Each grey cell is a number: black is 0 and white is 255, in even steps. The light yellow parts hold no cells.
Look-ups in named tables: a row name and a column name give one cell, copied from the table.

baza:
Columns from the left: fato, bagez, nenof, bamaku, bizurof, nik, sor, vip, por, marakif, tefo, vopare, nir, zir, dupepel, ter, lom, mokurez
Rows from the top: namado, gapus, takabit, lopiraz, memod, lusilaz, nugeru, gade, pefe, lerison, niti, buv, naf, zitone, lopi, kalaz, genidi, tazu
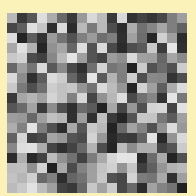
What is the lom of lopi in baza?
36
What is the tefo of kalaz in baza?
209
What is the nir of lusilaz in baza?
33
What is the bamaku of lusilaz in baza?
218
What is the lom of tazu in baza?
116
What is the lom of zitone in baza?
85
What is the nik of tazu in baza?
67
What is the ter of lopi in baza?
170
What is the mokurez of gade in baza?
220

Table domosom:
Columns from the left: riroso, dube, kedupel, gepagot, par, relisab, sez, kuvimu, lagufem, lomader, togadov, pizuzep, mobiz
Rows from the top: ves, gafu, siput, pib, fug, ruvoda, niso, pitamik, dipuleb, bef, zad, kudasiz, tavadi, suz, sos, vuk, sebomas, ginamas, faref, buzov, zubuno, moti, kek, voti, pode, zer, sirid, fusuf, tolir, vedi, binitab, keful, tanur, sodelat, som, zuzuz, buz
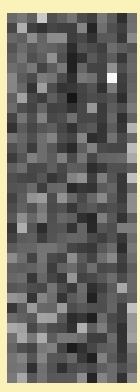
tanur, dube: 167
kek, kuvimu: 100
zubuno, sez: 95
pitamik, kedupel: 51
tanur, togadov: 107
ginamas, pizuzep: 55
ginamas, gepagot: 62
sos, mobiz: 169
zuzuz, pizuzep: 79
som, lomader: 129

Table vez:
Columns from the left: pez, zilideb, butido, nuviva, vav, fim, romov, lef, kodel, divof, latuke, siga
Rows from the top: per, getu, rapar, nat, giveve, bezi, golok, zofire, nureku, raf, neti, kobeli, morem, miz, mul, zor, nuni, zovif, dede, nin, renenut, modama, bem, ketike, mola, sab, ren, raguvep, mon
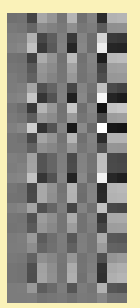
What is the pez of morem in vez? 118
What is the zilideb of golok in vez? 118
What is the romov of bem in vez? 87
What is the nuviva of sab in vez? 161
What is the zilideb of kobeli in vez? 135
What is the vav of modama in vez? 136
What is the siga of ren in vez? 180
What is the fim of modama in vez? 117
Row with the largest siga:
raf

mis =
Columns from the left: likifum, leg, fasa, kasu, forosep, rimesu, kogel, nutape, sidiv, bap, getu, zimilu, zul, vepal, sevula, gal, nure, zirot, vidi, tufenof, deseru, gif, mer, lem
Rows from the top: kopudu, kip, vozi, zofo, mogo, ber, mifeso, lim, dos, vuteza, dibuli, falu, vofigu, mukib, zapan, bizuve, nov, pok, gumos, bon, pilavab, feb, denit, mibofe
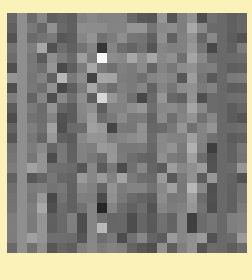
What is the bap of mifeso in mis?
166
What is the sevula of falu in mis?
103
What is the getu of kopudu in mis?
131
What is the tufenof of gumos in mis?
108
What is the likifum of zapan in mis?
118
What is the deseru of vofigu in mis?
113
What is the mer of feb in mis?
126

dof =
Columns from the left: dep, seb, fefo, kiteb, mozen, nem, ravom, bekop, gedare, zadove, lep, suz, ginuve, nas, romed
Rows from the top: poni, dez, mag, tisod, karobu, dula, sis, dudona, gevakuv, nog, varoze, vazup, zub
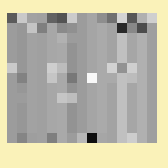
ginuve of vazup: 166
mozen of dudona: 167
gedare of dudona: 165
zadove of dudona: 170
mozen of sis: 197
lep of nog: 163
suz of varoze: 192
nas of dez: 76
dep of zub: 156
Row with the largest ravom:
poni

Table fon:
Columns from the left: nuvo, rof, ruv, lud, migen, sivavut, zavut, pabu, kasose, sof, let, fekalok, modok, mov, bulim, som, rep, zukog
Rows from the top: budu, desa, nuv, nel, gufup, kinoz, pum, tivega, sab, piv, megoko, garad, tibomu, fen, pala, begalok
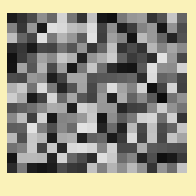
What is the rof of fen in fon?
129
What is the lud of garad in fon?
126
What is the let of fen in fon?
208
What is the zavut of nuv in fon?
151
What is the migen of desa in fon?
223
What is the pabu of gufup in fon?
33
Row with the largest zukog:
kinoz

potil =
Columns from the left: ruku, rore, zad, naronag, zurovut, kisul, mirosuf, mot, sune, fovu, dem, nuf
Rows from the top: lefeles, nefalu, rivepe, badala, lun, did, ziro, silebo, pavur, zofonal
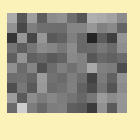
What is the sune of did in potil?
168
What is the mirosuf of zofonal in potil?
95
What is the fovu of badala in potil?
120
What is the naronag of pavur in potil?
124
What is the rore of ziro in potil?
112
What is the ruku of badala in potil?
117
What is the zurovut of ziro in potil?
114
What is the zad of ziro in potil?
100
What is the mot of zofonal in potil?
90
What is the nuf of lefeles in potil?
139

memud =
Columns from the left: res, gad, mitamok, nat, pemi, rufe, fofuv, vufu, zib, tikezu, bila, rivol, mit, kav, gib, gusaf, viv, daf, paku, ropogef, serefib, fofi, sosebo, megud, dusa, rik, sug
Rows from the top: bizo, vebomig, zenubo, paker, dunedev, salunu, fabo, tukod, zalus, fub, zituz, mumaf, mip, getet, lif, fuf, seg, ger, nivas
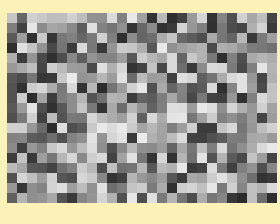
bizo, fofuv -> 209
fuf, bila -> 192
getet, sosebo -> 116
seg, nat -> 156
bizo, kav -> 160
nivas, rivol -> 82
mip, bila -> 213
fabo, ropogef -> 95
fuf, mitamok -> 88
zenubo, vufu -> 103
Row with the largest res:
mumaf

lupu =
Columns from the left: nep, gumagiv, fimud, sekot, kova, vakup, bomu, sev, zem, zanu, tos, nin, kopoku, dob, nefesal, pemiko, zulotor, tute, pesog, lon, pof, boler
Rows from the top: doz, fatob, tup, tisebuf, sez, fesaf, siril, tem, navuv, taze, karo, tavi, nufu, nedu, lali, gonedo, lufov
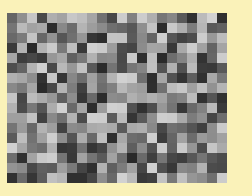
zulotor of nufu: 101
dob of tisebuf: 140
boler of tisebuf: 164
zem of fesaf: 89
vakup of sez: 167
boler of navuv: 49
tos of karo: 91
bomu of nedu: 58
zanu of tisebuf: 202
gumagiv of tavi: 154
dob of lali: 106
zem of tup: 54
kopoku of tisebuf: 69
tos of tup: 196
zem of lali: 116
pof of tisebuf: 99
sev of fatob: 180
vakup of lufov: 182
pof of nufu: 141

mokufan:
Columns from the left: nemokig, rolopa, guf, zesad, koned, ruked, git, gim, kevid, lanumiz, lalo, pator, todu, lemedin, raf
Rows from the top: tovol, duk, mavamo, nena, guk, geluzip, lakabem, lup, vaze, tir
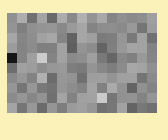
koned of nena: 128
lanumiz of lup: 129
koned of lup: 115
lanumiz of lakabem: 159
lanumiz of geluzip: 135
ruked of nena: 162
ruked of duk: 137
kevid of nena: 140
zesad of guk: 204
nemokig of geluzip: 110
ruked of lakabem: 151
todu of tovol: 138
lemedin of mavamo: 162
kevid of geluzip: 148
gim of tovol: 176
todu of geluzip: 167
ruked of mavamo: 132

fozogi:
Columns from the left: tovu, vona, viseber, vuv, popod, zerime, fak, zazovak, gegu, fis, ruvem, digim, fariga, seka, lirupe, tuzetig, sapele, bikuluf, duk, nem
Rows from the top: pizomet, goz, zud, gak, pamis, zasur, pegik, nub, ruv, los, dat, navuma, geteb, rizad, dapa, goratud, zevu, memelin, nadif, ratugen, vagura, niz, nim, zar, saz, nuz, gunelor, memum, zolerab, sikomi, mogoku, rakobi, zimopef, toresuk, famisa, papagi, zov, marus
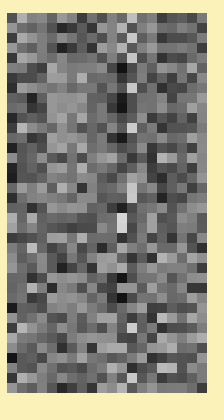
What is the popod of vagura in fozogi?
106
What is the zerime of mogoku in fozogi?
75
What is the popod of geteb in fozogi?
159
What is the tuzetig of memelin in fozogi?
71
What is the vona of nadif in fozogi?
110
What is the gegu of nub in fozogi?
120
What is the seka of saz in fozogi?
91

